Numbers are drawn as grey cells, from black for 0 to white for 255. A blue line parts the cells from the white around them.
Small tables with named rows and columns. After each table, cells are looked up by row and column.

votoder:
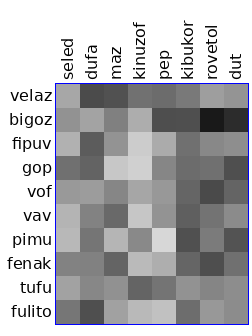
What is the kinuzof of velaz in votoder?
113
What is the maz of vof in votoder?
134
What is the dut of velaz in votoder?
148
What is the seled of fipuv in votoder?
177
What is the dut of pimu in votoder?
83
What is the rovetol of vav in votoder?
115
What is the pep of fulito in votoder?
193
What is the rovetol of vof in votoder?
74
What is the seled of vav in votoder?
180
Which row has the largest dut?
velaz

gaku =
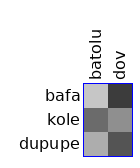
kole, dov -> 143
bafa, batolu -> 198
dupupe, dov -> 84
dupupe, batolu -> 173
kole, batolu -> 107
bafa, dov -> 60

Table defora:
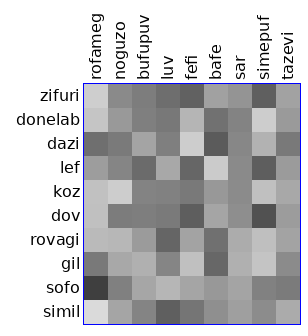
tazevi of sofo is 123
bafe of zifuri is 161
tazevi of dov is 156
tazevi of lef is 155
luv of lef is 168
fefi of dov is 94
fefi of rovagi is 163
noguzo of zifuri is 138
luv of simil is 95
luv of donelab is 120
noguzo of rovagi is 183
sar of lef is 138
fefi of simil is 117
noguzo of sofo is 128
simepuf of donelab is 205
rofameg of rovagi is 186
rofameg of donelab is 197
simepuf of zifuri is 95
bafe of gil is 103

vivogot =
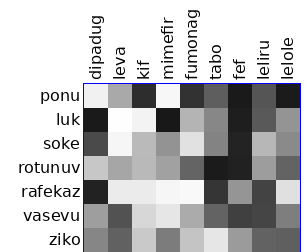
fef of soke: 35
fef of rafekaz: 149
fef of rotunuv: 33
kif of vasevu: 215
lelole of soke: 138
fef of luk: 30
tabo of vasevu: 99
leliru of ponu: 85
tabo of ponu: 94
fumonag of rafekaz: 249
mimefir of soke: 147
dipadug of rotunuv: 199
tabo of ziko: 230
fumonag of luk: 180
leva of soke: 246
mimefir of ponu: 247
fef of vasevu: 64
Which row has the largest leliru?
soke

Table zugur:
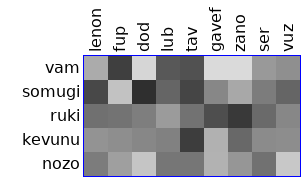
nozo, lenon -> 124
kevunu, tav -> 61
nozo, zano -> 150
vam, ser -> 153
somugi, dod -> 47
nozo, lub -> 118
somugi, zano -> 168
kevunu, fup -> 142
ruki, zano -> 57
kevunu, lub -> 129
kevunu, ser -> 139
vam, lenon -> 171

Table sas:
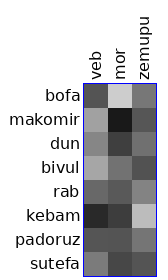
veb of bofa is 84
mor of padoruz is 84
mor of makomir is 25
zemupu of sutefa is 84
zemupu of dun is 112
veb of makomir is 161
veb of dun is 134
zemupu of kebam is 188
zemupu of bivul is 82
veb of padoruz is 85
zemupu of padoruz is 117
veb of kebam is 41
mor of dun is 63
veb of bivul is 166
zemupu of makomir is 86
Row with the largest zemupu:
kebam

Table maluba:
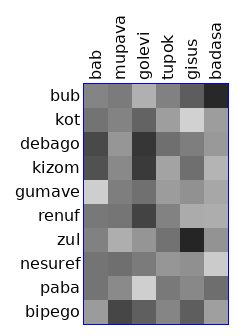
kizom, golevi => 58
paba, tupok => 121
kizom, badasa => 180
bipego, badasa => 159
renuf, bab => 120
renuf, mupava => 117
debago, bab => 73
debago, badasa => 153
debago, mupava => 150
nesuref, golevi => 123
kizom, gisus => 111

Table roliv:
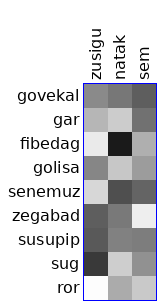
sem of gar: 113
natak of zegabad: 121
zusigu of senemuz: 215
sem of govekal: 94
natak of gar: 204
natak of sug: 206
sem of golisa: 156
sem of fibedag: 175
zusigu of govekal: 138
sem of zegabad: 238
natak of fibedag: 26
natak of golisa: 199

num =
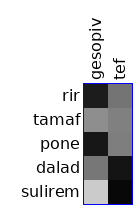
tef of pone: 126
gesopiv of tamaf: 142
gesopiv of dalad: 119
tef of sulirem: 8
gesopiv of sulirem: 203
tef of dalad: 20
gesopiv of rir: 28
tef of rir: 116
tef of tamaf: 128
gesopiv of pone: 23
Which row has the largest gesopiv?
sulirem

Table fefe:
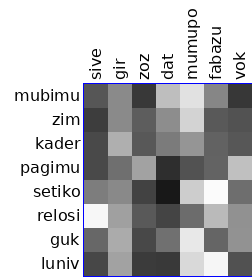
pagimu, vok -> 192
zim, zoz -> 93
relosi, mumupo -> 108
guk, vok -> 146
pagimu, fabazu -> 99
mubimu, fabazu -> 134
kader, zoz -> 88
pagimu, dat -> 46
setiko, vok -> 110
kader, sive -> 73
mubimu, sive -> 86
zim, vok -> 82
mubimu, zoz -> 56
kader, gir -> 175
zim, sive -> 61
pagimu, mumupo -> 82
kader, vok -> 87
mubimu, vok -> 55
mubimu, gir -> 138
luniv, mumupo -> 217
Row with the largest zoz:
pagimu

